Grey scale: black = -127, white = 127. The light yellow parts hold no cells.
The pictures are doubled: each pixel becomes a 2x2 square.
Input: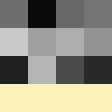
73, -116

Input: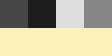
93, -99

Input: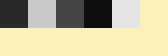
101, -113

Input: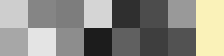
100, -99

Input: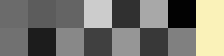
76, -125

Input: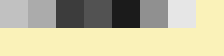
102, -100

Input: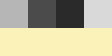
89, -85

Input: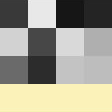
104, -105
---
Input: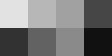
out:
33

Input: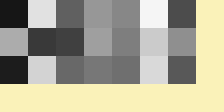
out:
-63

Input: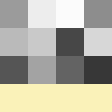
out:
-56

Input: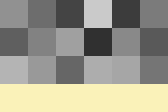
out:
32

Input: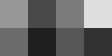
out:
-4

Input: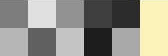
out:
18

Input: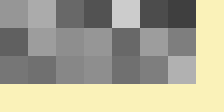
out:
14

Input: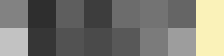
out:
-33

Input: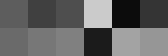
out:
-49

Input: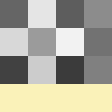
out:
114
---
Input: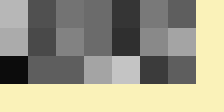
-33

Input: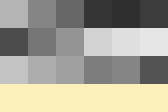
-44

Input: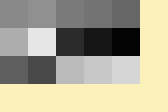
86

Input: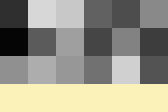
-44

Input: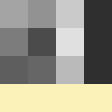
-80

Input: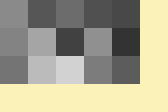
-35
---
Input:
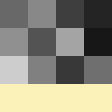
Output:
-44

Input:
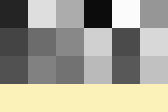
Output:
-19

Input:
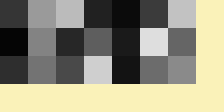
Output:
3

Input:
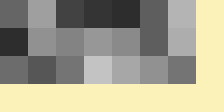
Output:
17

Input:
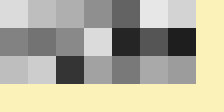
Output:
-12

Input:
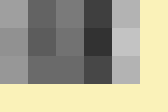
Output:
-35

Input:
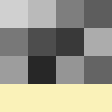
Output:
-50

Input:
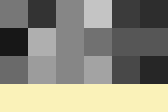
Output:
47

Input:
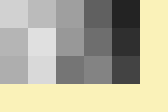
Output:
96

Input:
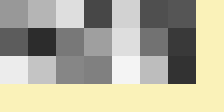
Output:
-83
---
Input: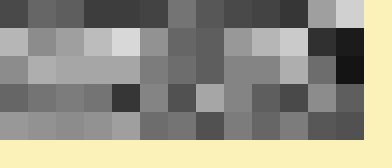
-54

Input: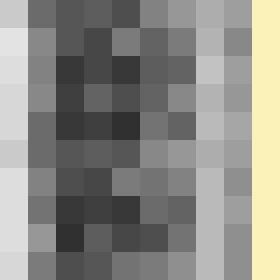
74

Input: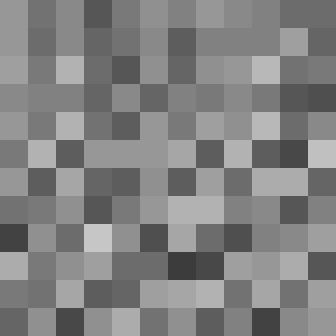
23

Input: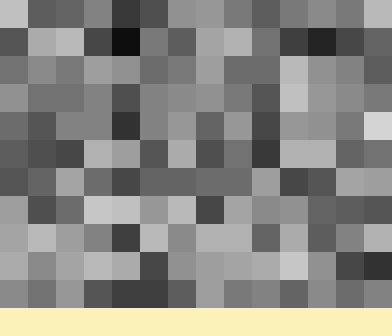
64

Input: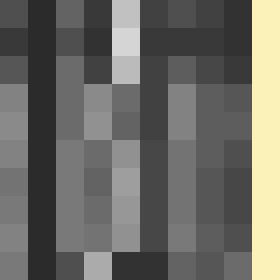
-48

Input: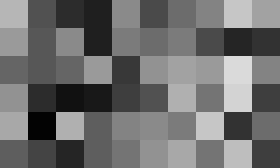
54

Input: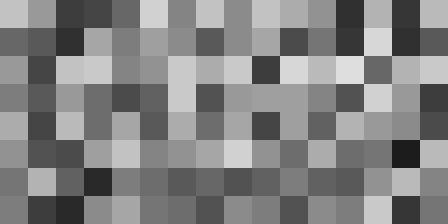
66

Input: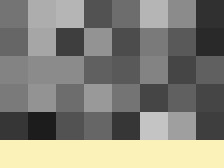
-11

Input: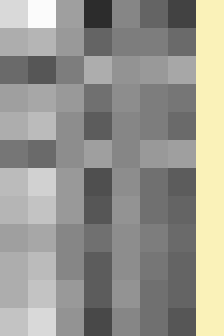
89
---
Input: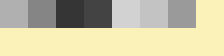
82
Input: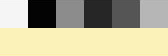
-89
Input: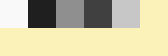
15
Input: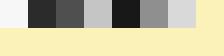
-103
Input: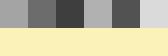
49
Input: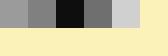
-113
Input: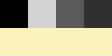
83
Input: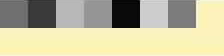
-119
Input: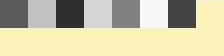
1
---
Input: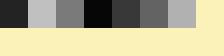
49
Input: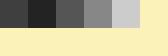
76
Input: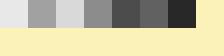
-87
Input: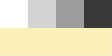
-69
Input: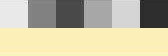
-82
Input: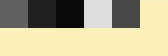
-55
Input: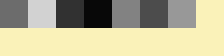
24
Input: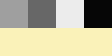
-121
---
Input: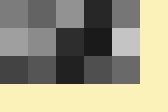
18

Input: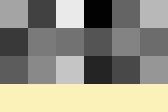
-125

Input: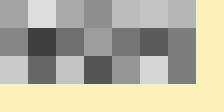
60

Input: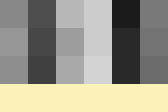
76

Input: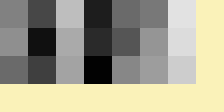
-21

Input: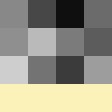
-56

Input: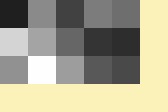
-62
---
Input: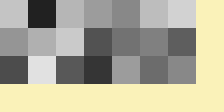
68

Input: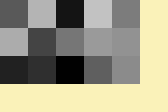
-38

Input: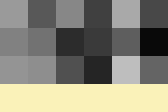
26

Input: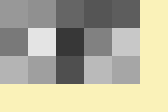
24

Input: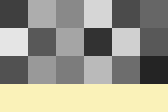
-64

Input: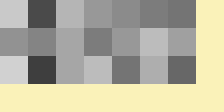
73

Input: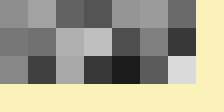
13

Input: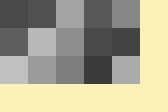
-54

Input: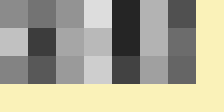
11
